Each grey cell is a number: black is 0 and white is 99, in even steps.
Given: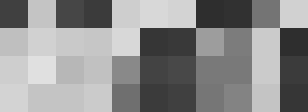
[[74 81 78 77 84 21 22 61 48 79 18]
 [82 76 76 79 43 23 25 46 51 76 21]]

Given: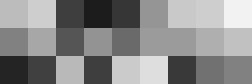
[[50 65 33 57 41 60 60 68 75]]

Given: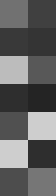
[[22 20]
 [18 14]
 [80 18]]

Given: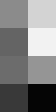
[[39 94]
 [22  2]]

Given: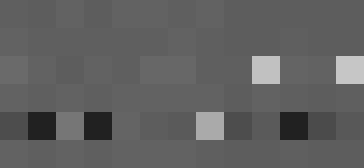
[[38 37 37 37 37 37 38 37 36 36 37 36 36]
 [38 37 38 37 38 38 38 38 36 38 37 36 37]
 [38 37 38 37 38 38 38 37 36 36 37 36 36]]

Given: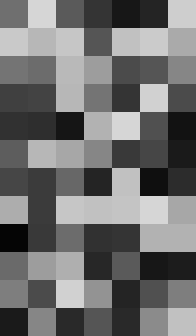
[[78 71 77 33 75 79 66]
 [25 26 71 45 20 81 29]
 [36 71 65 52 22 27 10]
 [67 23 77 75 76 83 65]
 [41 61 68 15 35  9 11]
 [10 52 16 33 16 54 75]]

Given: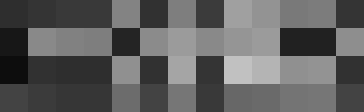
[[ 9 53 50 49 14 54 60 53 58 60 13 13 55]
 [26 23 21 21 42 26 46 22 40 41 45 46 26]]

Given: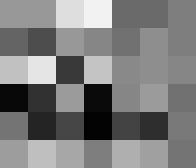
[[39 30 59 52 44 55 49]
 [ 3 19 60  4 52 60 44]
 [61 74 65 49 68 62 45]]
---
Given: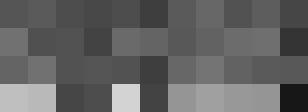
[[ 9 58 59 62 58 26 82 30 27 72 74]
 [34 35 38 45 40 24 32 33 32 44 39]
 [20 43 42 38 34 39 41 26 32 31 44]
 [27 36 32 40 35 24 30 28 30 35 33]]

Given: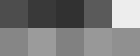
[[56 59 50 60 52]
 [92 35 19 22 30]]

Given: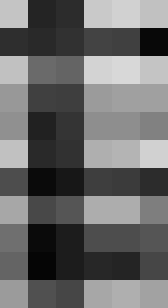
[[63 68 65 27 31 60]
 [27 14 15 11  2 39]
 [33 30 30 11  4 43]
 [49 67 67 33 28 65]
 [17 23 24  9  4 30]
 [81 70 68 19 16 75]
 [50 55 55 20 13 56]
 [62 62 60 24 25 59]
 [76 84 82 39 41 75]
 [ 3 25 26 19 16 18]
 [75 81 78 17 14 76]]

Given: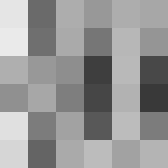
[[70 63 73 66 39 83]
 [48 73 34 63 48 87]
 [22 69 27 49 65 56]
 [28 72 24 55 59 68]
 [58 71 46 66 43 91]
 [65 67 59 67 41 89]]

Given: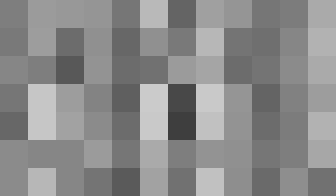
[[44 55 41 55 75 44 63 35 45 52 71 54]
 [65 49 46 56 57 49 66 46 60 52 52 54]
 [69 48 42 57 75 24 78 42 54 63 77 40]
 [61 50 39 58 78 28 79 37 51 61 77 46]
 [66 54 45 42 64 60 44 42 57 34 49 52]
 [69 52 43 45 71 47 56 40 56 42 61 47]
 [66 48 46 58 62 39 72 46 58 59 60 49]]

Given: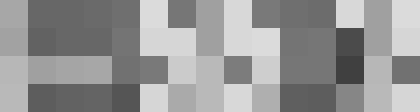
[[83 72 52 36 37 68 84 72 66 83 33 39 38 36 72]
 [44 71 25 46 46 80 48 72 79 47 44 65 64 62 71]
 [83 62 29 46 45 85 84 62 83 83 45 40 40 38 63]
 [85 62 84 42 43 47 84 62 46 85 43 41 40 40 65]]
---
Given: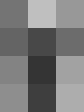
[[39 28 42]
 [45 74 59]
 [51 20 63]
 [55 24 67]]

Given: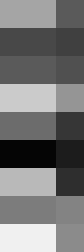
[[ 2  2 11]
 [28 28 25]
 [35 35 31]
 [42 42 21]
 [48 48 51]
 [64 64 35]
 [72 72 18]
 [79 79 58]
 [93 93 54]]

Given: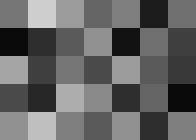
[[ 4 18 35 56  7 43 25]
 [29 15 67 53 18 39  4]
 [46 80 60 39 49 11 43]
 [56 74 49 35 56 18 49]
 [64 25 46 29 60 35 22]]

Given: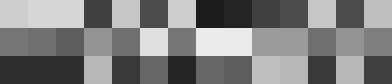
[[18 18 18 71 22 40 14 40 36 74 71 22 71 25]
 [46 43 36 57 43 87 46 91 91 60 60 43 57 49]
 [80 83 83 25 77 29 80 11 14 25 29 77 29 74]]

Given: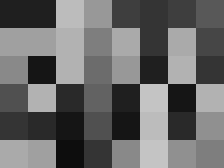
[[12 12 73 59 24 20 24 34]
 [20 16  8 31  8 73 16 56]
 [31 69 16 38 12 76  8 69]
 [53  8 69 42 59 12 69 20]
 [62 62 69 49 66 20 66 27]
 [66 62  5 20 53 76 56 49]]

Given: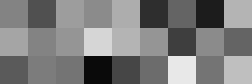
[[35 48 45  4 27 42 90 45 74]
 [51 31 61 54 67 18 39 11 70]
 [64 51 58 83 70 58 24 54 39]]

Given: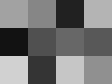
[[ 7 31 40 34]
 [63 52 13 70]
 [81 20 77 56]]

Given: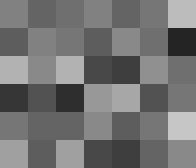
[[21 32 18 59 65 32 46]
 [36 50 46 36 53 43 14]
 [46 39 39 53 36 46 77]
 [50 39 43 50 39 46 73]
 [62 36 62 28 24 39 53]
 [69 53 69 28 24 56 43]]
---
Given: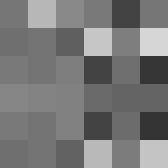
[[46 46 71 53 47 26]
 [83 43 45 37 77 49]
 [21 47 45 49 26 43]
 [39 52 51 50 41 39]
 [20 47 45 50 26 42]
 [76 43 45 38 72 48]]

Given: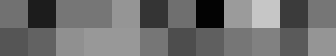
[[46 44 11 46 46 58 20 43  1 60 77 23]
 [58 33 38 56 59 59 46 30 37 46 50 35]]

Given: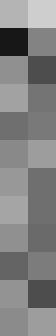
[[80 70]
 [51  9]
 [30 56]
 [45 63]
 [47 43]
 [61 53]
 [43 59]
 [43 64]
 [41 56]
 [48 39]
 [30 57]
 [61 54]]

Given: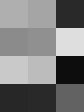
[[16 68 64]
 [86 54 56]
 [ 5 78 73]
 [38 15 16]]

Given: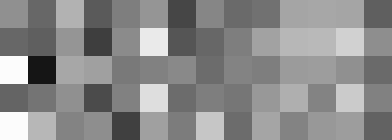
[[37 56 40 69 35 49 58 27 52 41 44 64 65 64]
 [55 40 37 58 24 54 91 33 40 49 63 71 72 81]
 [41 98  8 65 62 47 50 53 42 51 49 60 61 56]
 [50 39 45 56 29 50 86 42 49 46 59 68 51 79]
 [38 98 71 51 55 25 62 48 77 42 64 51 59 61]]

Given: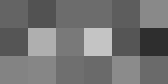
[[53 39 32 42 42 36]
 [18 33 68 47 76 33]
 [41 51 52 43 41 54]]

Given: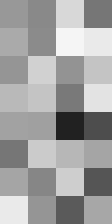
[[46 59 53 84]
 [91 66 54 95]
 [76 58 81 57]
 [88 72 76 47]
 [30 63 62 13]
 [64 46 79 71]
 [33 64 52 80]
 [65 91 58 35]]

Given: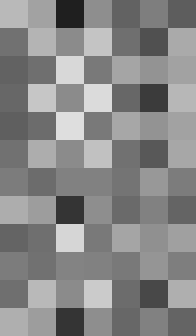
[[36 72 63 12 55 38 49]
 [66 44 70 54 76 43 31]
 [63 38 43 84 47 64 57]
 [71 40 77 54 85 40 23]
 [63 37 42 86 47 65 57]
 [65 44 67 54 75 44 34]
 [48 48 42 50 50 45 59]
 [39 67 61 20 55 41 50]
 [62 39 43 83 47 64 56]
 [49 48 44 51 50 47 58]
 [68 43 72 54 79 42 28]
 [39 68 61 20 55 40 50]]
